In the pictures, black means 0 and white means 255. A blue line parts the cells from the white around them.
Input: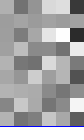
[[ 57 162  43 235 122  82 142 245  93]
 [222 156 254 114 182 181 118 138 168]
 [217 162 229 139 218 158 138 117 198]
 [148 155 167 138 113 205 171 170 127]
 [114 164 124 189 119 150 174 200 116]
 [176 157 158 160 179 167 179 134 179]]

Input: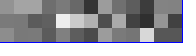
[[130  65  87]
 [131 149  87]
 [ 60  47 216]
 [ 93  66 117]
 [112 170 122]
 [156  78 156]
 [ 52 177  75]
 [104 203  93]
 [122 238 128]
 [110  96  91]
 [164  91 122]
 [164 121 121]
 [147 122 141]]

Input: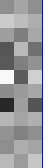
[[142 174 168 112 146 207 167  84 176 143 164 198]
 [165 189 126 185 128  92 154 158 164 130 173 155]
 [142 202 158  85  89 248 141  39 182 147 142 185]]

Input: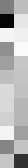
[[190 230 239 250 198 196 193 183 181 159 195  49]
 [125   5 244 144 159 190 218 217 207 243 133 198]]

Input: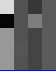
[[ 91  91  91  91  91]
 [ 55 125  68  68  68]
 [ 82  82  82  85  82]
 [219   4 152 152 152]]

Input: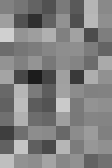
[[137 143 126 100 170 145 130 143 132 128 144 113]
 [181 184  76 124 108 174 129 147 133 156 151  98]
 [ 89  79 162 143 132  57 140 122 121 140 124 145]
 [122 146 128 142 140 160 162 202 159 104 182 135]
 [ 81  98 176 134 120  68  93  83 103 138  73 164]
 [ 99  47 158 124 148  28 123  92 109 141  95 141]
 [117  81 148 118 129  72 182 189 177 111 197 146]
 [129 159 208 108 147 164 104  97 112  62  97 191]]

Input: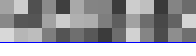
[[107 213 111]
 [132  99 142]
 [ 57  72  76]
 [191 109 133]
 [205 162 210]
 [ 60  94 109]
 [131 126  59]
 [132 173  88]
 [169 176 111]
 [ 63 204  84]
 [139 162 126]
 [ 80  85 189]
 [205  87 182]
 [163 136 216]]

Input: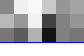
[[164 149 118]
 [150 130 129]
 [201  66  19]
 [249 241 177]
 [240 151  93]
 [135 184 119]]

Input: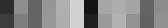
[[140 145]
 [100  98]
 [163 146]
 [172 178]
 [167 155]
 [ 18  31]
 [209 208]
 [175 173]
 [150 152]
 [100 100]
 [142 126]
 [ 46  61]]
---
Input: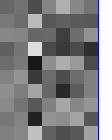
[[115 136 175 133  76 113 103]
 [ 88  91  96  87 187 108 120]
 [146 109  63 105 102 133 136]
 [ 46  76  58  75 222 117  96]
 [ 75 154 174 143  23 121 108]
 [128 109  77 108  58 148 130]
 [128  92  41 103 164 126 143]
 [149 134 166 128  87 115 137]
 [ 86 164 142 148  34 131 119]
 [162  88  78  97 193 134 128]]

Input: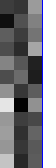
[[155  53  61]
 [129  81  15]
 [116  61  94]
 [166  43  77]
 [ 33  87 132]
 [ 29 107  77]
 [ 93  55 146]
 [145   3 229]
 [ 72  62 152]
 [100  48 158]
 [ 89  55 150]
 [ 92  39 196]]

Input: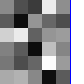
[[142 236  59  79 138]
 [ 77 103 149  14  91]
 [156 149  97 235 209]
 [133 191  12  91 129]
 [155 252 102  77 119]
 [ 91  14 136 178 170]]

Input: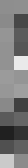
[[143 142]
 [ 71 138]
 [ 91 149]
 [ 86 146]
 [234 146]
 [149 155]
 [159 151]
 [ 64 137]
 [101  90]
 [ 49  32]
 [ 96  80]
 [139 202]]

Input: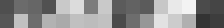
[[ 69  75 243 233 199  91  98  91 201 124 220 201  81 102 107  79]
 [ 61  51 176 204 226 151 109  74 193 188 192 170 178 108 193  86]]

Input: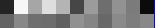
[[ 11 123 146 110 155  70 180 222 166 247  36]
 [136 125 138 104 133 145  96 109 111 136  99]]

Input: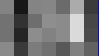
[[ 59 171 107 134 132  23 131]
 [ 71 218 139 142 110  50 114]
 [ 75 218 139 130 141  36 114]
 [ 98 129  88 113 124  58 138]]

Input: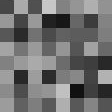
[[146 175 149 130 199  80 170  71]
 [131  60 103  23  33 153  69 152]
 [126  92  92  97  75 114  42  87]
 [105 162  85 149 100 154 117 164]
 [ 40  62  69 108 157 170 154 129]
 [178  68 136 124  43 157  40 159]
 [ 37  63  17 192 148 142  77 139]
 [ 84 133  88 175  89 126  97 156]]
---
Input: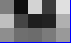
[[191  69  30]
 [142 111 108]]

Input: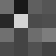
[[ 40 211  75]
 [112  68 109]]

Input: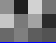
[[198 122 163]
 [105 127  93]]

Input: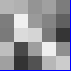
[[125 240 154]
 [122 219 213]]

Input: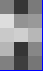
[[221 147 153]
 [201 207 183]]

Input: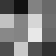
[[194 133 214]
 [136 132 232]]

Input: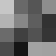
[[179 135  94]
 [107  64  82]]
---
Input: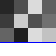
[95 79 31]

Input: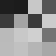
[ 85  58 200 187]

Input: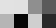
[ 90 207]

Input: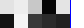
[228  43]

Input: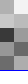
[243 200]

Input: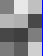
[192 176  71]
